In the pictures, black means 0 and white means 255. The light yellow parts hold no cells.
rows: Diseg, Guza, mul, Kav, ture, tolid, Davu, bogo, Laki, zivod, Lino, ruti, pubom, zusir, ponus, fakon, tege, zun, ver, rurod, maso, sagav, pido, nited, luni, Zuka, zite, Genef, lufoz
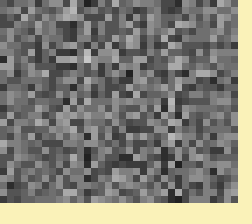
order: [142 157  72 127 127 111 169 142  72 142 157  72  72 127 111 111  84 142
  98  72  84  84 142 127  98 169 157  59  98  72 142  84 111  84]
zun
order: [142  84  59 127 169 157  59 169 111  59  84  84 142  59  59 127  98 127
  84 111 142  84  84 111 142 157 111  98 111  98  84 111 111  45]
zivod
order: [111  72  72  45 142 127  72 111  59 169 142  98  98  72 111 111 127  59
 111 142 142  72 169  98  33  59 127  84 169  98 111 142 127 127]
Diseg

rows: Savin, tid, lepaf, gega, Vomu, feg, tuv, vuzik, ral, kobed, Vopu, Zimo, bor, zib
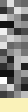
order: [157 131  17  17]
Vopu
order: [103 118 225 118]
Savin
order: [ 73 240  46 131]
Vomu

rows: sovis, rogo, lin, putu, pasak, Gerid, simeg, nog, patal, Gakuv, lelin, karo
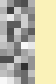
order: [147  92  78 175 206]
sovis
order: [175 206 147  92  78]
sovis
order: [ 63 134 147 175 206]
rogo
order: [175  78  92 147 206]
sovis

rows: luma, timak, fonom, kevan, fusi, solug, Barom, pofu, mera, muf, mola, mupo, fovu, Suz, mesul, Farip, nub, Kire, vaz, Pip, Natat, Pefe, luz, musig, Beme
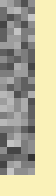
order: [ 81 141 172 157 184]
mesul
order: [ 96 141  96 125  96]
fovu
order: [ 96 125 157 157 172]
solug
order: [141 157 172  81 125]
luma
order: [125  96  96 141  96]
fovu
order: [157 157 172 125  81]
Barom
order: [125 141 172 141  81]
Pip

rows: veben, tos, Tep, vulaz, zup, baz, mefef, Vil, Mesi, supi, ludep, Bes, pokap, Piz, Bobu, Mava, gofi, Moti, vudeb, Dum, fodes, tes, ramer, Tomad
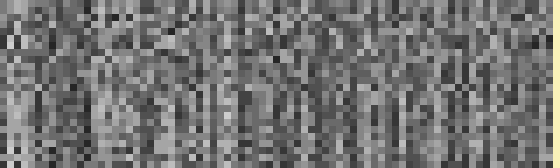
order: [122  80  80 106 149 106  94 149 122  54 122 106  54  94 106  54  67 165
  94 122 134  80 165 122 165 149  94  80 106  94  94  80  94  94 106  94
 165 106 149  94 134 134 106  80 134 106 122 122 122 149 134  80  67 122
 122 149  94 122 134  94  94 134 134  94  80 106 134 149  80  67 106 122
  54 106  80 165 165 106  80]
ludep
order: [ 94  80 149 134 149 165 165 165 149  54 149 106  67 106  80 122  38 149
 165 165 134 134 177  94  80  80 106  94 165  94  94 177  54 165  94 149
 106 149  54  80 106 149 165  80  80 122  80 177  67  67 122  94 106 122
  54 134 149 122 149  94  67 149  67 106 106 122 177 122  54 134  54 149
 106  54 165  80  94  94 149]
vudeb
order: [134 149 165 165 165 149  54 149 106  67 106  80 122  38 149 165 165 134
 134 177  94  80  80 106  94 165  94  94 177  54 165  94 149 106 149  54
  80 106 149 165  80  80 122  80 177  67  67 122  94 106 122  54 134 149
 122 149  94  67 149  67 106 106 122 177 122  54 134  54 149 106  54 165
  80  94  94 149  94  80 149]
vudeb
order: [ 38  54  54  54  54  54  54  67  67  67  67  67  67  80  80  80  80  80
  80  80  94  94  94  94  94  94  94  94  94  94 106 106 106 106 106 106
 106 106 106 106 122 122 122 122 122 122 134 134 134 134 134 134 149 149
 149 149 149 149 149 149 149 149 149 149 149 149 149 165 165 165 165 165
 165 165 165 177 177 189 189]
ramer
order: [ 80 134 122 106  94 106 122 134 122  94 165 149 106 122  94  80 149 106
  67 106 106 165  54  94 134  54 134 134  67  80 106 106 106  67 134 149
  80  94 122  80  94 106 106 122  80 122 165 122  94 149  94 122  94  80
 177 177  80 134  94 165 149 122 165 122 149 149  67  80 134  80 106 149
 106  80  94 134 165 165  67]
Moti
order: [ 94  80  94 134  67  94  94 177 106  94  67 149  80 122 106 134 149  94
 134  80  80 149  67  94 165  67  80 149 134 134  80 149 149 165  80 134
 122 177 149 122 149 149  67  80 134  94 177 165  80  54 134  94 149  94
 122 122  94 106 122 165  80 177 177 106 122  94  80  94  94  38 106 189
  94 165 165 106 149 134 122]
Mesi

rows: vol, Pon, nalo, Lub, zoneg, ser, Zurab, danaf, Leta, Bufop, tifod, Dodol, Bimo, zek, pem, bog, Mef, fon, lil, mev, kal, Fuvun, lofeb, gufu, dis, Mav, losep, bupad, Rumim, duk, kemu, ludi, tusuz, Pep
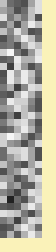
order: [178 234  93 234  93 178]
Dodol
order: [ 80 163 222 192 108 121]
Zurab

